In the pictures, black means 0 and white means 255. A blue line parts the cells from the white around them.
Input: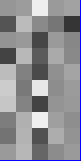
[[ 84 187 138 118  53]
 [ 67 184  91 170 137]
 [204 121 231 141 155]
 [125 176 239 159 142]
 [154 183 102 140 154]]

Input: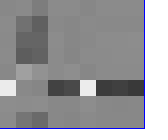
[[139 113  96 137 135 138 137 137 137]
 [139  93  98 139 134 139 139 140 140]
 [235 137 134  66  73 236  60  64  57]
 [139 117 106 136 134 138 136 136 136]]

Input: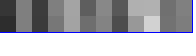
[[ 45 127  59 119 163 110 131  77 152 210 114 125]]

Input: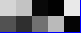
[[ 82  47 113 186   4]]

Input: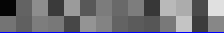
[[116  96 125 120  71 148 131  99  91  86 121 196  60 135]]

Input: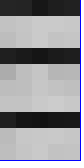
[[194 197 202 202 200]
 [ 31  26  21  27  30]
 [189 190 198 194 191]
 [ 31  20  18  22  23]
 [190 197 201 194 195]]

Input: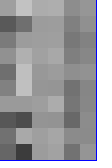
[[ 89 111 156 157 128 144]
 [145 176 161 168 127 135]
 [129 192 150 149 114 134]
 [ 87  76 148 147 104 140]
 [102  60 156 162 114 149]]
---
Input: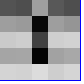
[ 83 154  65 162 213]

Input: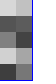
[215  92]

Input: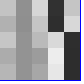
[195 143 186 237  45]

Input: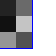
[ 35 196]

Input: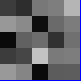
[ 60 138 109 122  93]

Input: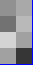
[145 185]

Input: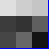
[223  51  20]

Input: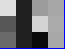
[223  32  10]

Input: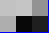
[194   8]
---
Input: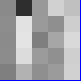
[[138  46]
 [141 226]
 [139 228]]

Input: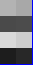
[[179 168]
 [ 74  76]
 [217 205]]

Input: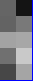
[[101  20]
 [ 99 121]
 [163 167]]

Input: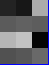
[[ 35  23]
 [ 91  97]
 [181 194]]

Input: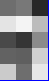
[[110 120]
 [228 244]
 [ 73  53]]

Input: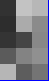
[[ 50 195]
 [ 45 171]
 [ 52  69]]
